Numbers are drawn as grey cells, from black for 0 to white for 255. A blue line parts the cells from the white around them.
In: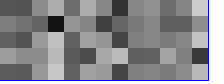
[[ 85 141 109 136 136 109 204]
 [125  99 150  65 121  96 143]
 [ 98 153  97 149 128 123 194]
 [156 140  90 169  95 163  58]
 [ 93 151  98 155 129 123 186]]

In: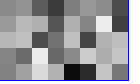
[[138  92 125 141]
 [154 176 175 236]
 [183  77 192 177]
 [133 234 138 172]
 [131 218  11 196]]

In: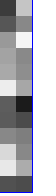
[[ 60]
 [ 86]
 [153]
 [163]
 [169]
 [237]
 [ 93]
 [ 91]
 [136]
 [217]
 [232]
 [ 81]]

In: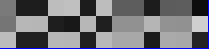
[[122  29 192 189  93  92  13]
 [117 182  24  31 145 146 207]
 [188  32 182 185 168 170  35]]

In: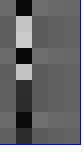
[[107 110 103]
 [ 94  91  98]
 [ 94  91  98]
 [107 110 103]
 [ 94  91  98]
 [ 96  90  99]
 [ 96  90  99]
 [107 111 103]
 [ 96  90  99]]

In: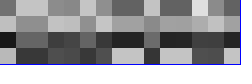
[[113 196 136 143  98  98 223  98]
 [191 143 190 197 161 161 173 161]
 [ 24 101  69  57  36  37  64  37]
 [185  56  74  79 196 196  79 196]]

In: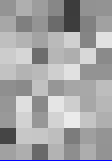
[[148 157  60 147]
 [167 148  61 161]
 [191 163 208 225]
 [204 109 174 138]
 [194 185 225 147]
 [143 193 166 189]
 [150 137 206 183]
 [153 151 235 175]
 [ 69 198 124 148]
 [161 105 142 147]]

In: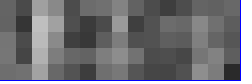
[[100 160  76 112  98  62 100 104]
 [ 99 191  79  75  63 108 136  93]
 [117 186  63  94  80  95 128  86]
 [118 177 103 126 114  78 118  94]
 [110 162  83 111  85  69 142  42]]
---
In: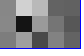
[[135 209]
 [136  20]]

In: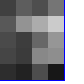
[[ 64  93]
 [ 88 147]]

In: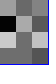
[[158 105]
 [  3 170]]

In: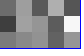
[[108 158]
 [ 62 161]]

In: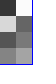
[[ 54 251]
 [216 101]]

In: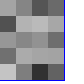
[[164 133]
 [ 81 179]]

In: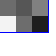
[[108  86]
 [243 109]]
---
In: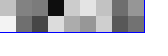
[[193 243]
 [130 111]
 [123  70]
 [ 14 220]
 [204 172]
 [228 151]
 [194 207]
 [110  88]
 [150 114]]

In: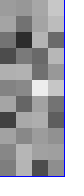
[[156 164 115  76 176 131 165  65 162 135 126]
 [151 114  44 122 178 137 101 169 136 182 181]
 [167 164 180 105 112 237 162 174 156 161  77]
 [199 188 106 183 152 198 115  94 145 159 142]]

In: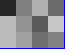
[[ 37 187 187]
 [129 147 161]
 [176  89 111]
 [106 198 131]]

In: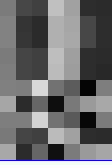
[[124 130 131 124 126 128 166 125 122 168]
 [ 71  53  55  68  69 125  42 126  68  42]
 [ 63  42  43  65  65 216 103 212  65 103]
 [191 175 176 189 188 114  14 114 188  16]
 [160 167 169 158 156  93 121  91 161 123]
 [ 46  70  70  46  46   5 153   7  45 153]
 [ 42  44  45  42  41 125 169 124  42 166]]

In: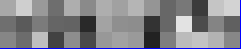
[[168 111 134]
 [207  90 108]
 [153 123 191]
 [110 101  66]
 [174  99 141]
 [138  41  73]
 [174 163 152]
 [161 143 162]
 [181 141 154]
 [149  51  34]
 [103 103 126]
 [120 227 187]
 [ 59  76 195]
 [197 132 179]
 [211  96 135]]

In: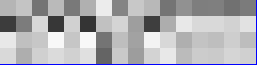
[[181  60 232 217]
 [196 124 192 174]
 [116 216 199 208]
 [186  55 248 219]
 [121 209 198 209]
 [176  52 248 224]
 [236 193 116 100]
 [132 212 190 201]
 [200 158 162 157]
 [184  62 243 211]
 [116 173 216 232]
 [145 232 175 187]
 [126 217 195 204]
 [127 217 190 202]
 [113 210 206 213]
 [123 226 189 208]]
